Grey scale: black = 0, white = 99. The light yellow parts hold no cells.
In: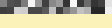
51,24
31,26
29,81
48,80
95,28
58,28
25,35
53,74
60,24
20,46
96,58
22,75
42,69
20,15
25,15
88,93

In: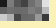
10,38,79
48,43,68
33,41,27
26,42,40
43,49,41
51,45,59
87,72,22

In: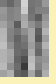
47,59,57,63,70,71,74,69,69,72,62
40,50,51,54,51,50,56,64,63,55,68
49,53,53,36,45,39,41,42,39,42,38
82,79,64,67,55,47,44,39,31,22,34
45,44,46,56,64,64,61,66,72,75,64
47,50,36,47,37,33,44,40,54,51,42
59,51,57,62,69,61,69,61,58,62,67

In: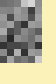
43,52,60,56,66,46,20,54,29
45,51,30,62,28,16,28,22,63
49,61,59,36,37,55,27,68,42
76,54,56,20,53,50,31,19,47
83,25,33,61,46,43,45,60,38
55,58,63,58,36,57,20,57,78

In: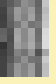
29,26,25,26,38,40,20,24,26,26,26
36,41,39,37,32,30,32,32,35,40,40
43,60,59,47,63,65,62,51,46,58,59
55,53,51,59,53,53,56,45,56,51,52
51,60,63,45,65,64,66,58,45,60,61
39,41,43,48,42,43,47,32,43,41,41
76,72,75,77,84,85,85,64,78,73,74

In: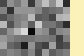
28,51,32,72,40,59,64,45
56,19,42,32,56,51,40,52
47,58,49,50,70,46,34,48
60,57,52,58,84,44,11,39
22,58,72,37,4,45,57,52
57,52,35,79,59,49,32,28
74,38,38,45,54,48,25,60
56,43,27,46,31,45,62,37
79,46,69,36,52,24,26,44
17,64,72,17,56,49,31,49
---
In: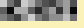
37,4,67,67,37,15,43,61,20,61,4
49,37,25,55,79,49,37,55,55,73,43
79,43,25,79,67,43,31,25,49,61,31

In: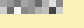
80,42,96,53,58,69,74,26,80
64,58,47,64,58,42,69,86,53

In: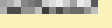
68,29,29,57,57,74,23,52,29,47,41,41,57,74
63,68,79,52,47,41,79,85,91,79,63,91,85,35

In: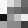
97,47,41,35
65,53,53,24
7,59,76,92
97,86,71,41

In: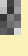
72,20,61
78,26,55
37,31,84
31,43,49
20,49,37

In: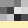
40,24,89,84
58,58,46,74
69,79,14,30
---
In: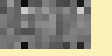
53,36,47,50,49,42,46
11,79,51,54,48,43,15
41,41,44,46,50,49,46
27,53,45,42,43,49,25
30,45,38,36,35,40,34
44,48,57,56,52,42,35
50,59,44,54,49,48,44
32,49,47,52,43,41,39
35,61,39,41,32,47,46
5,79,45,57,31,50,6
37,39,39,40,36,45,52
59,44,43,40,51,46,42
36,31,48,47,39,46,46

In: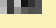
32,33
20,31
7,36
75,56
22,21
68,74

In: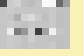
62,75,75,75,75,75,75
41,75,74,74,77,74,74
95,78,78,78,93,75,78
97,76,74,76,63,76,76
76,76,79,76,24,76,76
73,77,85,77,80,80,77
75,77,82,75,58,75,75
81,77,68,77,48,78,77
79,79,76,79,92,79,79
29,77,77,77,77,77,77

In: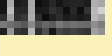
65,81,64,48,56
68,72,71,55,62
11,20,13,41,20
14,6,10,42,23
14,16,13,44,26
13,6,11,41,23
8,15,17,47,27
15,19,12,36,9
9,11,5,40,31
5,10,18,33,18
65,66,67,53,71
13,15,22,34,18
10,15,18,39,20
66,73,62,43,58
8,8,18,47,12

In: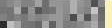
52,40,42,46
32,76,60,66
53,51,33,57
58,55,63,53
68,68,30,49
55,54,52,48
58,59,59,59
58,45,59,38
43,43,54,65
63,34,51,40
51,57,55,45
51,36,47,46
58,66,50,64
53,45,45,74
48,46,50,17

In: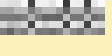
97,70,48,83,49
90,70,42,87,54
26,43,72,26,61
92,69,46,84,45
93,69,46,90,52
22,38,75,26,68
98,60,39,86,50
88,72,40,87,43
93,71,39,79,47
93,63,49,90,46
27,48,69,28,73
95,73,49,83,48
86,72,46,76,54
86,63,47,72,39
89,64,47,83,48
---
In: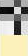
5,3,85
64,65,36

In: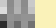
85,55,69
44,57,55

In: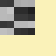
72,76,17
72,71,22

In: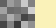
63,41,43
47,67,53

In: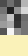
45,13,57
54,76,18

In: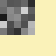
41,54,45
10,52,55
